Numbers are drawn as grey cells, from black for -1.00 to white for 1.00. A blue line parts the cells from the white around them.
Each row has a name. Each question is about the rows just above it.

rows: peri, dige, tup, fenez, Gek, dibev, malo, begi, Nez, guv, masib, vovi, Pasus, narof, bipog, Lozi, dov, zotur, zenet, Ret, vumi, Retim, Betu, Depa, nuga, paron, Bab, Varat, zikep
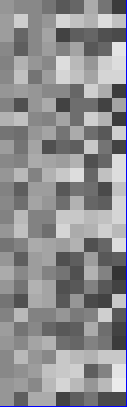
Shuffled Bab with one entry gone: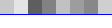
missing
[0.13]
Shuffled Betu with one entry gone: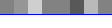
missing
[-0.04]
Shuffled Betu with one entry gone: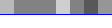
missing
[-0.04]

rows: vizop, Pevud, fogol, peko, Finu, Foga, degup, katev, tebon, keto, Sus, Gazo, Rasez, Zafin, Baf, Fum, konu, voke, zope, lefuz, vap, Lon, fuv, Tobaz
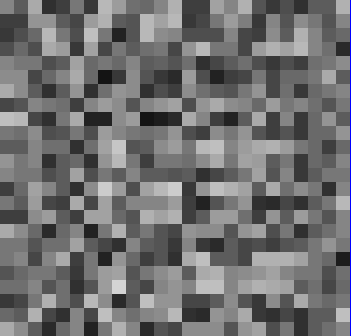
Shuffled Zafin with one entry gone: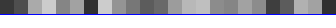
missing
[-0.13]
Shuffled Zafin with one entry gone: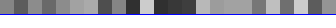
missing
[0.39]
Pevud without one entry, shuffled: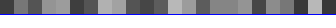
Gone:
[-0.01]
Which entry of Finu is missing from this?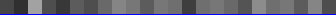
[-0.23]

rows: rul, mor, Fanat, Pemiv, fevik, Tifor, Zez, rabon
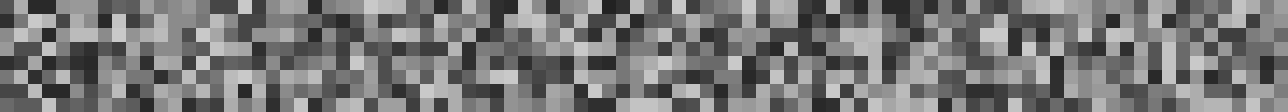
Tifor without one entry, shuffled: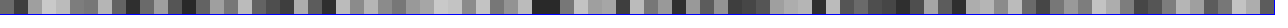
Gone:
[-0.12]
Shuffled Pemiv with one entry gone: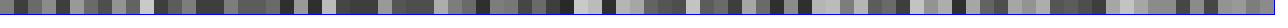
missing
[-0.57]
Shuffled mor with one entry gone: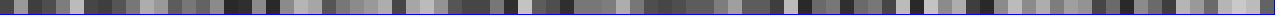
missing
[0.03]

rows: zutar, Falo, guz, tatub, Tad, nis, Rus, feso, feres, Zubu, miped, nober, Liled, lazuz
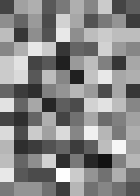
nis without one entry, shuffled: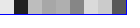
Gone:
[0.53]
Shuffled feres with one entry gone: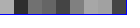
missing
[-0.16]

